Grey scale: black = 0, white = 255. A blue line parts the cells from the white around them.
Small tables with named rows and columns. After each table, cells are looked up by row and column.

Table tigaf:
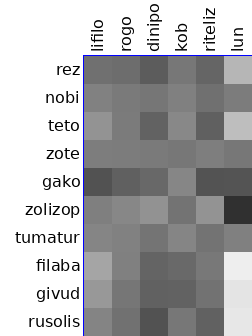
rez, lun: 182
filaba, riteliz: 120
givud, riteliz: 114
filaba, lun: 238
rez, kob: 119
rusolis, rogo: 113

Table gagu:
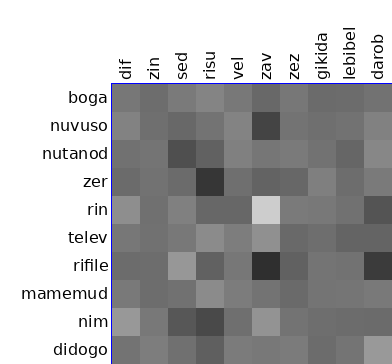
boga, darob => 114
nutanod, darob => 135
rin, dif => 142
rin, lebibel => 113
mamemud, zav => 115
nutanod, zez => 122
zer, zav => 99
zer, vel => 111
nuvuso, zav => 68
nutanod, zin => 116
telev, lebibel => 100
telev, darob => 100
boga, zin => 109
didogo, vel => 123
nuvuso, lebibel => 114
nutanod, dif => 113
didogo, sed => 112
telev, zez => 105
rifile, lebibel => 114
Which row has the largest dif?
nim

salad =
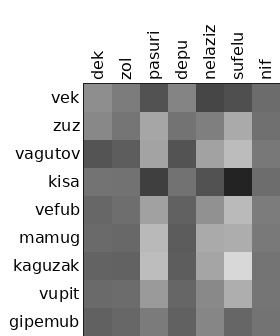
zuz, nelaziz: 127
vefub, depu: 97
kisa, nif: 109
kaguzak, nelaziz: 165
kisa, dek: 115
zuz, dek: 136
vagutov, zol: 93
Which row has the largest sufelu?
kaguzak

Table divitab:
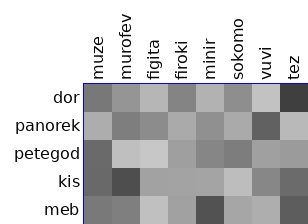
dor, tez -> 63
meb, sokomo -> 166
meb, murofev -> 127
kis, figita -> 162
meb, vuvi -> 174
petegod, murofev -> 191
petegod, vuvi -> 160
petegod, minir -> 134
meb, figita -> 192
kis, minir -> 164

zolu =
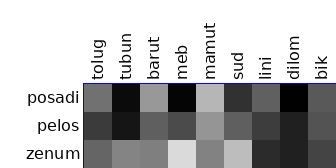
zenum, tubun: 132
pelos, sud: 95
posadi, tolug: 113
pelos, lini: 61
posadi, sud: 49
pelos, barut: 95
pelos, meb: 75
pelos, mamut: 149
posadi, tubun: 11
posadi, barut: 152

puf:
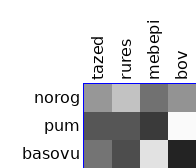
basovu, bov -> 35
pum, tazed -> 86
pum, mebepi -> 58
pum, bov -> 250
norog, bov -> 147
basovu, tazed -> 116
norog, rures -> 194
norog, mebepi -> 113
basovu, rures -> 77
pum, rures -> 86
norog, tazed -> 151
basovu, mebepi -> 226

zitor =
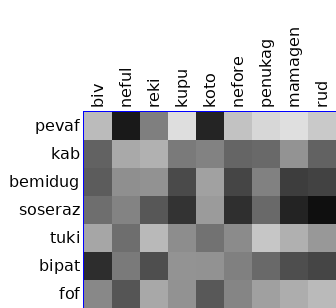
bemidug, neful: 143
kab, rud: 98
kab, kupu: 122
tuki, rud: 152
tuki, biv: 166
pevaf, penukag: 215
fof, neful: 85

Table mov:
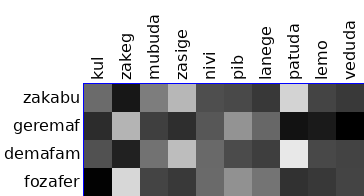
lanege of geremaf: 103
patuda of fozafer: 49
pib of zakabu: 73
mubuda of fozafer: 68
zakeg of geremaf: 180
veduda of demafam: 67
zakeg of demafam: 33
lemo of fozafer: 56
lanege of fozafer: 116
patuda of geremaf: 18
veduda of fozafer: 68
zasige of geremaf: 46
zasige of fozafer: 57
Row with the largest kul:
zakabu

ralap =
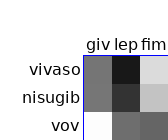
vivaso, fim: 219
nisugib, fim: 195
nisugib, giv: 118
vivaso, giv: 117
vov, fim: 101
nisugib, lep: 51
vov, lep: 110
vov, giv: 253
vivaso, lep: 24

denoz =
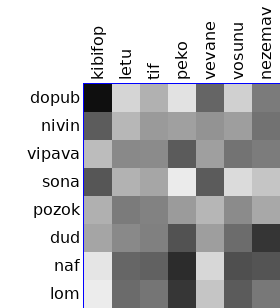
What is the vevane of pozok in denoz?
182
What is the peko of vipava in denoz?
91
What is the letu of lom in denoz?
107
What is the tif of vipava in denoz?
139
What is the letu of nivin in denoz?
183
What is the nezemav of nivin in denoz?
114
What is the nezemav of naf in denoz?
84
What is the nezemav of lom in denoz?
120
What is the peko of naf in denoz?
44
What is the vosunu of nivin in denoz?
158

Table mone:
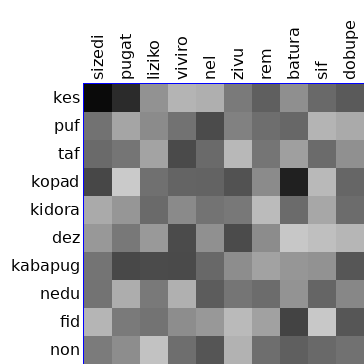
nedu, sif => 101
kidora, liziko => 106
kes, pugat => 43
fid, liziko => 115
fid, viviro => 141
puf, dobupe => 170
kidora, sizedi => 170
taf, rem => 117
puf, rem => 110
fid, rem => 161
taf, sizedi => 106
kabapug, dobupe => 86
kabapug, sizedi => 116
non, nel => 85
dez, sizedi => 152
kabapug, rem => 162

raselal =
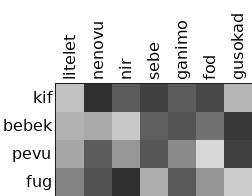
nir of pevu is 151
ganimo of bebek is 84
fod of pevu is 215
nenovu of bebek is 169
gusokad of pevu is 64
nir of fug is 48
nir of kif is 92
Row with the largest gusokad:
fug

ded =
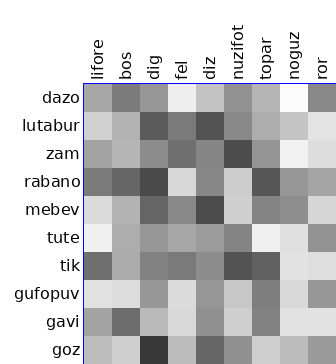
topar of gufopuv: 126
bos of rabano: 102
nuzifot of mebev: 207
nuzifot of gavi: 207
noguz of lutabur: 196
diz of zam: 134
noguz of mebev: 142
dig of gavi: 186
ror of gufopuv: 151
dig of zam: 140
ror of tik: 222
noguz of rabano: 150
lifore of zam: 163
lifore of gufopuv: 225
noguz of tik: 226
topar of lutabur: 174

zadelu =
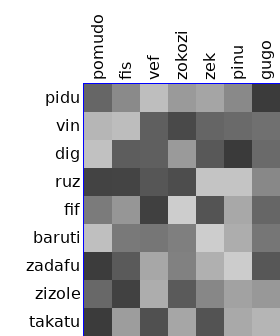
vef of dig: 95
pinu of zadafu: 204
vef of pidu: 190
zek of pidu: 165
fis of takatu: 157
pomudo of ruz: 67
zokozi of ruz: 77
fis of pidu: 138
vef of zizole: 173
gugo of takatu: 181
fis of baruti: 121
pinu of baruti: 173
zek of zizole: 135
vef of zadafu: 167
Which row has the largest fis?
vin

